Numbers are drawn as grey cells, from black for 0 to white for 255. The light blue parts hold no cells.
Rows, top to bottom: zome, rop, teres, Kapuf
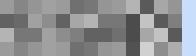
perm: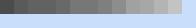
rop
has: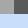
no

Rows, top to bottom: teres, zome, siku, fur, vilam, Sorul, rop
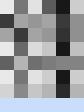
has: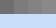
no
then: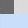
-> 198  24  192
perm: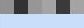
siku

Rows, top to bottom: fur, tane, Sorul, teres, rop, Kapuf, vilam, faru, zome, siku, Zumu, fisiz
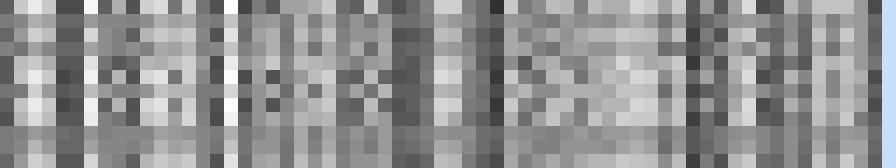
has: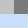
no
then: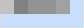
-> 82  88  102

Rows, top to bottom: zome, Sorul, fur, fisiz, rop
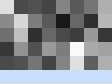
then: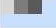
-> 24  103  47
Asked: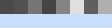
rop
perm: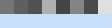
rop
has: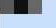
no
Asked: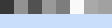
fisiz

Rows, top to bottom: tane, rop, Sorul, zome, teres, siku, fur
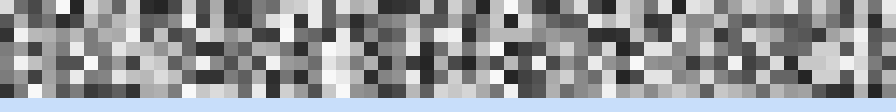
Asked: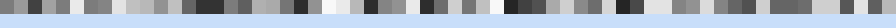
zome
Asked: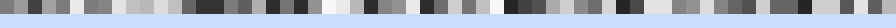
siku
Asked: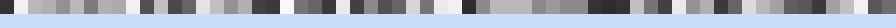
Sorul
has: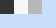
no
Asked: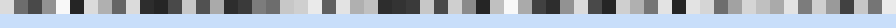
tane

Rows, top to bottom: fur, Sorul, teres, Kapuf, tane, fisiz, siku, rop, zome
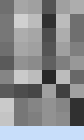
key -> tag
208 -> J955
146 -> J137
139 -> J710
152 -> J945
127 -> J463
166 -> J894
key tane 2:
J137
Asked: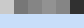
rop

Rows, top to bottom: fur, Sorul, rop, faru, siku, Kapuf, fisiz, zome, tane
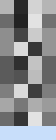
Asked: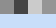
rop
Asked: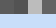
Kapuf

